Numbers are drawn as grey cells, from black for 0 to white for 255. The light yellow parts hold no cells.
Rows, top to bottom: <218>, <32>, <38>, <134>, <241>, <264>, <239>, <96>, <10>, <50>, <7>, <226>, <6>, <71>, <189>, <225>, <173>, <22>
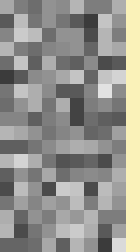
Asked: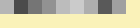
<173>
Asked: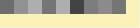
<96>
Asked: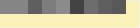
<10>
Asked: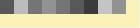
<32>
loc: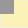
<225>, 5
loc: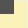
<226>, 4

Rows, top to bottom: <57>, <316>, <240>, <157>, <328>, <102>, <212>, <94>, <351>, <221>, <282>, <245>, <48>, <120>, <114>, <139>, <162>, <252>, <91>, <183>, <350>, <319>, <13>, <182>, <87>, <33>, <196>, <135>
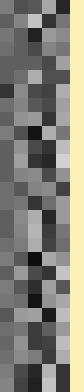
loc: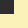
<350>, 2
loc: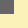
<87>, 0

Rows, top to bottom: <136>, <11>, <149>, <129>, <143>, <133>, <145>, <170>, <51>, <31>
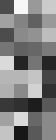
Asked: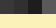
<170>
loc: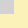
<145>, 2
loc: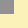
<149>, 2
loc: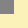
<11>, 1
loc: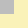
<149>, 3

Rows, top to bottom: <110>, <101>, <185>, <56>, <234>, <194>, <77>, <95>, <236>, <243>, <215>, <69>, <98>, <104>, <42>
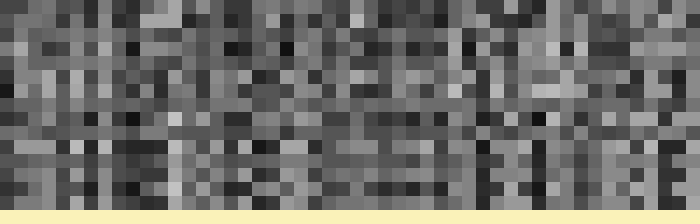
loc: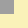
<42>, 46
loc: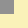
<101>, 48
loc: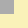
<194>, 5

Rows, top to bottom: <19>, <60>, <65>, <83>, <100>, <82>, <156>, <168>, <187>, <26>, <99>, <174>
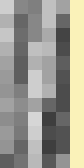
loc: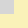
<187>, 2
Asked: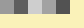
<82>
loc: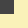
<65>, 4
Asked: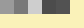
<26>
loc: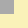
<65>, 3
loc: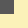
<174>, 3

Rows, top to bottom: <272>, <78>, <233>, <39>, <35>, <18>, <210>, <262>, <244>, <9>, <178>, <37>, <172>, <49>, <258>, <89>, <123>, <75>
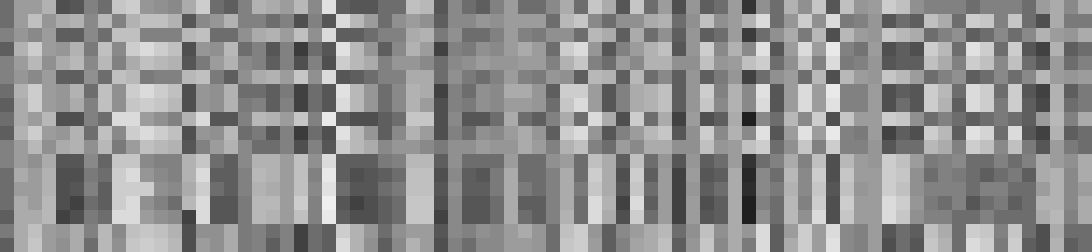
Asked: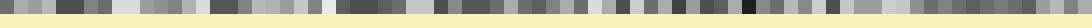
<244>
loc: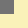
<39>, 61
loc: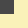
<262>, 74
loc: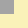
<75>, 45
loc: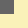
<37>, 7
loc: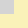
<9>, 70

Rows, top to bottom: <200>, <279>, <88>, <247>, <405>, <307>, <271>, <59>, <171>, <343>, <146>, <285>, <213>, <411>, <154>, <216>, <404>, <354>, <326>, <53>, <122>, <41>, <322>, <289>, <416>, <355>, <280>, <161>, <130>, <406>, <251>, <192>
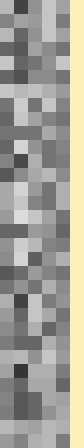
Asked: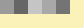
<322>
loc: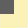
<326>, 2
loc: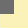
<53>, 1
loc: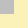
<271>, 2

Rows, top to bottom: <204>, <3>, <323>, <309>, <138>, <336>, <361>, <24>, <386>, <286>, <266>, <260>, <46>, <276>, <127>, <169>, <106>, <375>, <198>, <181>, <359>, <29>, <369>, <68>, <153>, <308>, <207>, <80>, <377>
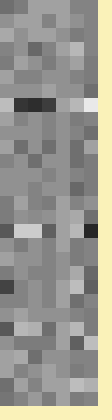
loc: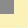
<169>, 2
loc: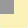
<377>, 2
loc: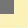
<377>, 0

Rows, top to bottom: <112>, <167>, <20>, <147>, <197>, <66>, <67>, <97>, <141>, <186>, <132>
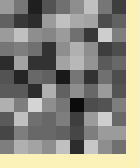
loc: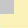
<132>, 6
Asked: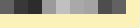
<167>
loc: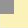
<197>, 6
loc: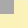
<167>, 5
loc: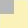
<197>, 5
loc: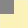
<20>, 3

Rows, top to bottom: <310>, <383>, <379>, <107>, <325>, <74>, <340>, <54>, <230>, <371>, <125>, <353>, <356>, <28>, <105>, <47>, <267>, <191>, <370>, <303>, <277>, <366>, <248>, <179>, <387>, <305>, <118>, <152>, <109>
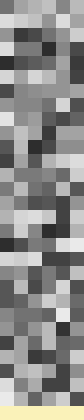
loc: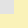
<230>, 0
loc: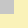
<47>, 3
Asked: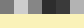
<267>
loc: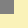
<152>, 1
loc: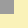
<230>, 2
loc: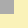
<152>, 2
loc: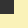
<179>, 4

